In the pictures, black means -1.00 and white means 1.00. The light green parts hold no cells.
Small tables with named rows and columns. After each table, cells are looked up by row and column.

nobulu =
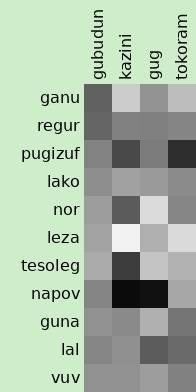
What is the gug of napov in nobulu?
-0.87
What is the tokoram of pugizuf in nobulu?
-0.65
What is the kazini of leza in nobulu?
0.90
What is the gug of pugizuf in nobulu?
-0.03
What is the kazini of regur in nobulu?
0.01
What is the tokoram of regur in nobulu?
0.04
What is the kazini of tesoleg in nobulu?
-0.53
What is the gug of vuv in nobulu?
0.23

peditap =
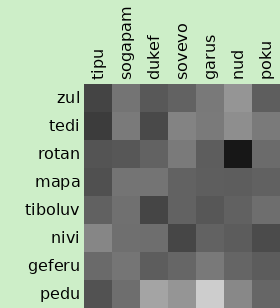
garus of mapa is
-0.26
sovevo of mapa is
-0.23
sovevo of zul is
-0.23
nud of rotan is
-0.82
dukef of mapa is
-0.09
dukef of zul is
-0.31
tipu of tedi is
-0.53
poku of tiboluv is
-0.14
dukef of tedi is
-0.43
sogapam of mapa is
-0.09
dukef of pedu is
0.29
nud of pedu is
0.07
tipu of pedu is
-0.36
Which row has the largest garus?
pedu

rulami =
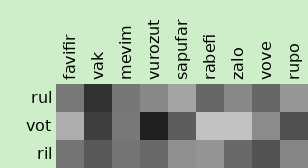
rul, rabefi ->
-0.19
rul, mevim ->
-0.07
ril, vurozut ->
-0.18
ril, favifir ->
-0.09
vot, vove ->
0.09
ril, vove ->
-0.35
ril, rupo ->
0.04
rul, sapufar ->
0.28
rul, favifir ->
-0.06
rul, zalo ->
0.07
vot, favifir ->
0.36
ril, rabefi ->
0.16
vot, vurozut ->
-0.75
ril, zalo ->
-0.18
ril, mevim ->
-0.08
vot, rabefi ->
0.52

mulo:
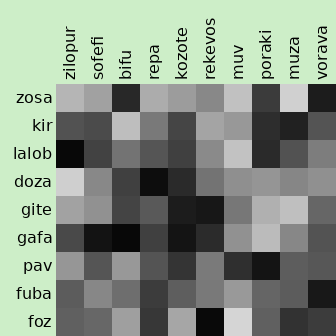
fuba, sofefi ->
0.06
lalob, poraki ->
-0.67
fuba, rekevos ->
-0.05
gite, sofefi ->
0.14
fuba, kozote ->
-0.26
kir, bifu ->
0.49
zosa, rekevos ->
0.07
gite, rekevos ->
-0.82
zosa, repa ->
0.35
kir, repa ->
-0.05
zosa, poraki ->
-0.54
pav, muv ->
-0.63
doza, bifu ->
-0.50
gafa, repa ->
-0.50
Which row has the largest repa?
zosa

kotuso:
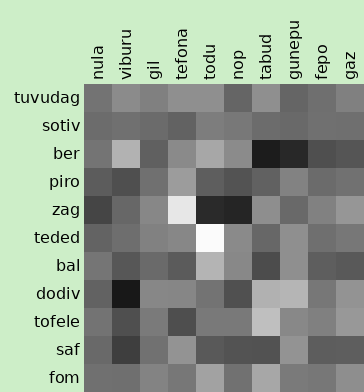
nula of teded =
-0.22
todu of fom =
0.27
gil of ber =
-0.25
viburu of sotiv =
-0.12
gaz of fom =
0.11
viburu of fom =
-0.13
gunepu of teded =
0.12
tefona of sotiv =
-0.23
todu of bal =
0.41
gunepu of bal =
0.12
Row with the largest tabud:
tofele

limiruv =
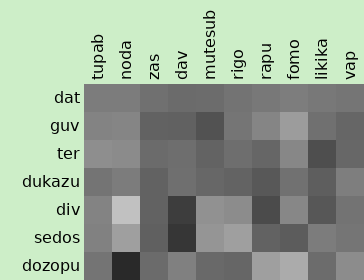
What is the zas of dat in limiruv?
-0.12
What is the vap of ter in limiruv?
-0.19
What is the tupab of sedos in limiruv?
0.01
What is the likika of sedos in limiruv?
-0.03
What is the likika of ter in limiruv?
-0.39
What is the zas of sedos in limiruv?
-0.25
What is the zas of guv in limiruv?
-0.23
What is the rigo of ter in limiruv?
-0.14
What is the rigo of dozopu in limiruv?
-0.20
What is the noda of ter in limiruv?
0.09
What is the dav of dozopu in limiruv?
0.00
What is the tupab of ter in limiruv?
0.11
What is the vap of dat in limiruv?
-0.08
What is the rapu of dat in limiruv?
-0.06
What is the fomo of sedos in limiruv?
-0.28

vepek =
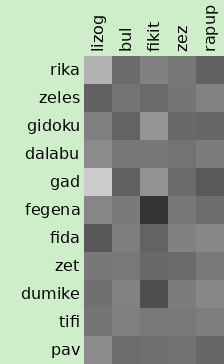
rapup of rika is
-0.23
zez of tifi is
-0.05
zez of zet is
-0.17
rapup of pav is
-0.19
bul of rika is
-0.16
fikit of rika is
0.01
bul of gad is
-0.24
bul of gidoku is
-0.22
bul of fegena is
-0.04
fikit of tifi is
-0.06
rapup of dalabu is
-0.03
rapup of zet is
-0.06
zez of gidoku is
-0.18
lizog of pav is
0.09
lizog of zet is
-0.07
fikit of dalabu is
-0.07
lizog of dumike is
-0.12
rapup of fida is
0.06
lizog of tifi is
-0.08
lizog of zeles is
-0.24
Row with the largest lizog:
gad

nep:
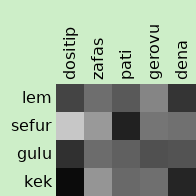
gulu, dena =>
-0.35
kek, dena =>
-0.71
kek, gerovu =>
-0.13
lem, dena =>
-0.59
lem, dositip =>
-0.47
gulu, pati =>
-0.25
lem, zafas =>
-0.14
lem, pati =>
-0.30
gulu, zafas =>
-0.15
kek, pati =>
-0.18
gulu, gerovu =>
-0.37
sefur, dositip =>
0.56
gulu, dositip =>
-0.62
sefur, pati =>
-0.74
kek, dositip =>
-0.91
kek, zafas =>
0.17
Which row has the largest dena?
sefur

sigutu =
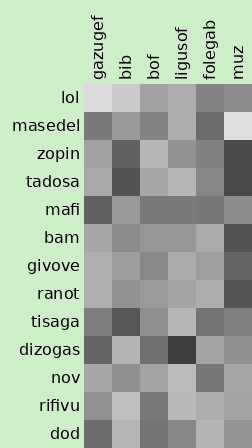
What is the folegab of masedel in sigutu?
-0.16
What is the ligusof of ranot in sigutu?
0.29
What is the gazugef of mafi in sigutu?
-0.24
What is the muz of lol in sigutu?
0.10
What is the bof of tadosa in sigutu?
0.31
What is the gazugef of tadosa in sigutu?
0.32
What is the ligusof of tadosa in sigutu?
0.43
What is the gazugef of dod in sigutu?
-0.15
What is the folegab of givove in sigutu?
0.25
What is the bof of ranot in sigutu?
0.21
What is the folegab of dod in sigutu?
0.41
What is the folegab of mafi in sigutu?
-0.07
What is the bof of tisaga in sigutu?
0.12
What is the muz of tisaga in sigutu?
0.00
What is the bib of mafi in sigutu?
0.20
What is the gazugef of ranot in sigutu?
0.37
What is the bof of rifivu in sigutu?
-0.05

